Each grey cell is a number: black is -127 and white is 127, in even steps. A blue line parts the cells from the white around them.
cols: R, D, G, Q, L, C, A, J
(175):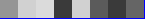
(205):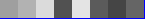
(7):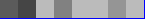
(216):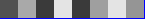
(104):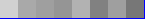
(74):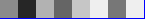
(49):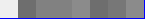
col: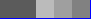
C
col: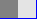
Q
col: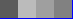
C
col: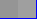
R

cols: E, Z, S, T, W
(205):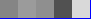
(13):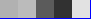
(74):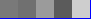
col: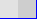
W
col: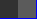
T
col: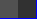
T
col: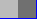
Z

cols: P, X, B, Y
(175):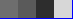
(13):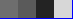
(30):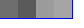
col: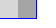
Y
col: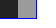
B

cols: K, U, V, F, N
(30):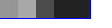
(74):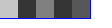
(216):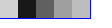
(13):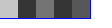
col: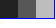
N
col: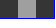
F
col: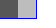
N

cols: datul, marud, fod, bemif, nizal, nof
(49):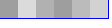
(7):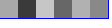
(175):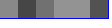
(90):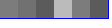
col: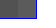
nof
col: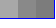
datul

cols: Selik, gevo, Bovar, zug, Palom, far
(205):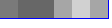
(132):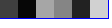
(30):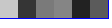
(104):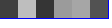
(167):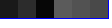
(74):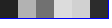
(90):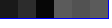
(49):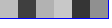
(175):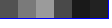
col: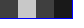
Selik
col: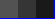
Palom
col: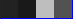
Selik
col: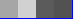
far
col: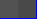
far
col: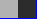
gevo

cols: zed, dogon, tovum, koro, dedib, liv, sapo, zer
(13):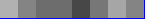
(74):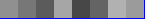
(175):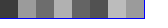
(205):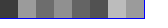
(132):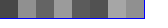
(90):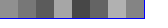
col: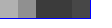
zed
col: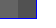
liv

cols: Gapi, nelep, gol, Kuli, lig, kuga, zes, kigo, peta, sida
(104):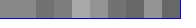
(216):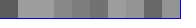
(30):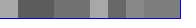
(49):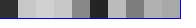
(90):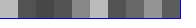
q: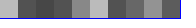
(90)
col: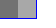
kuga

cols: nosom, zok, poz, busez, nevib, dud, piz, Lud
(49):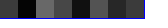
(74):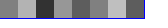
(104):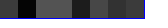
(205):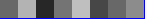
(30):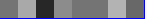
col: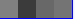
nosom
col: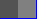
dud
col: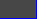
dud
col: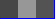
busez
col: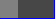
dud

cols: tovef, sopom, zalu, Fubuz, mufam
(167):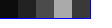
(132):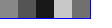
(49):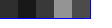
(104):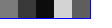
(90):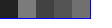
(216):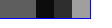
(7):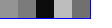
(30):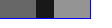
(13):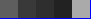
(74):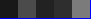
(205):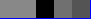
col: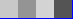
Fubuz
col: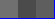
mufam
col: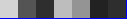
Fubuz
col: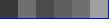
mufam
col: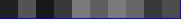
sopom

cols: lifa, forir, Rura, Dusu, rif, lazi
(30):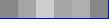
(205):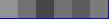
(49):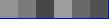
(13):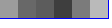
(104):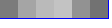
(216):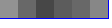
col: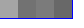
forir
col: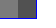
lazi
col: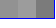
lifa
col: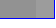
lifa
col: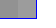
lifa
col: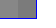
lazi

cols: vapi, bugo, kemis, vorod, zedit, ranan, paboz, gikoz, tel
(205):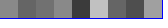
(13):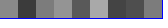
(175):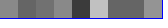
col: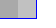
ranan
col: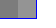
tel
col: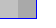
ranan
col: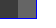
bugo
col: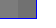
kemis
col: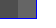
gikoz

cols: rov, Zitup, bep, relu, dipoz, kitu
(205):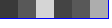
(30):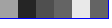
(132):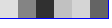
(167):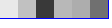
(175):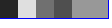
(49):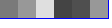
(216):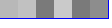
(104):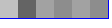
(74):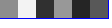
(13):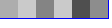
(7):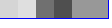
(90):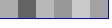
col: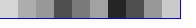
dipoz
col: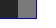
rov
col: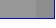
kitu

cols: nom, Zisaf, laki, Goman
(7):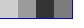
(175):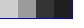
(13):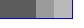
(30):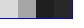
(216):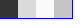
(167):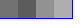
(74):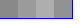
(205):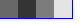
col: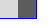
Zisaf
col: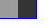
Zisaf
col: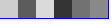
nom
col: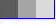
Zisaf
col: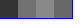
nom
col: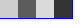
nom
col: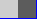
nom

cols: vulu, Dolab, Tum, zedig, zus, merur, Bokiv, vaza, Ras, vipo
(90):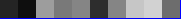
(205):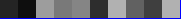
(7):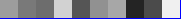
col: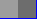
Tum
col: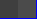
Ras
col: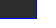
merur

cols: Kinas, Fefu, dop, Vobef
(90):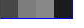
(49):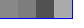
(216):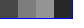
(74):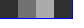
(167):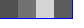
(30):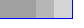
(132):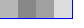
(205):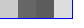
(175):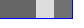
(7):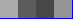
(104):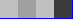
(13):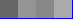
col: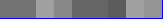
Fefu
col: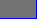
Fefu
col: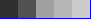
Kinas
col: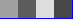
dop
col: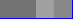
Fefu
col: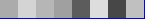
dop

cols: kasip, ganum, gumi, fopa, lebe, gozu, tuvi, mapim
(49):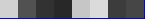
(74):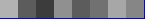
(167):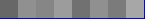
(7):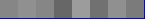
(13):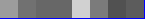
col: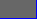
fopa
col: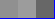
fopa
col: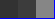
gumi
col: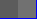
lebe
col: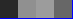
fopa
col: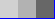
kasip
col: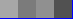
tuvi

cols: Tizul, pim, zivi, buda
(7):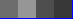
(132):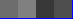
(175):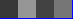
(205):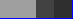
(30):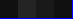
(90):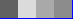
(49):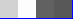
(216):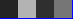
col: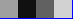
Tizul
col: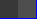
buda
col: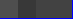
zivi
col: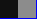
buda
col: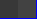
zivi
